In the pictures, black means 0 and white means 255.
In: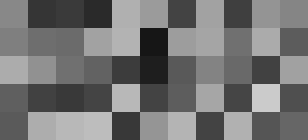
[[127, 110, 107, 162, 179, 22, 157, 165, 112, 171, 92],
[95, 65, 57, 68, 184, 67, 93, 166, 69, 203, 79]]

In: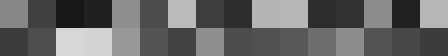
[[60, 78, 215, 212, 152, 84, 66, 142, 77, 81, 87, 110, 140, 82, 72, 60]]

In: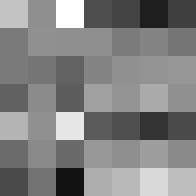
[[122, 145, 143, 142, 123, 132, 117],
[97, 139, 93, 161, 148, 171, 144],
[107, 137, 106, 152, 142, 158, 138]]

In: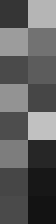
[[156, 114],
[147, 70],
[125, 38],
[74, 19]]

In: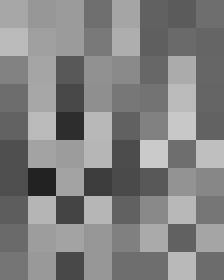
[[186, 159, 155, 121, 174, 95, 106, 101],
[109, 167, 72, 143, 119, 115, 186, 101],
[79, 163, 156, 182, 76, 202, 110, 191],
[93, 181, 68, 182, 97, 137, 184, 118],
[117, 153, 72, 150, 110, 110, 185, 108]]

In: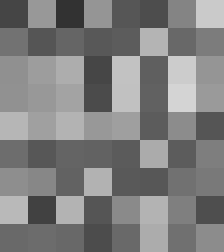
[[114, 85, 101, 88, 92, 180, 104, 124],
[145, 152, 163, 75, 193, 97, 212, 154],
[109, 87, 100, 98, 91, 171, 92, 126],
[185, 65, 179, 85, 138, 179, 127, 78]]

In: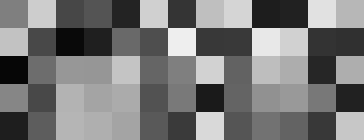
[[194, 72, 9, 31, 105, 78, 238, 56, 57, 232, 209, 51, 48],
[134, 72, 179, 164, 171, 82, 121, 26, 100, 145, 153, 120, 33]]

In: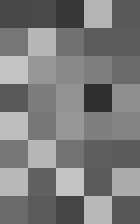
[[118, 183, 113, 92, 92],
[88, 125, 146, 48, 143],
[119, 182, 114, 95, 91],
[107, 90, 69, 185, 87]]
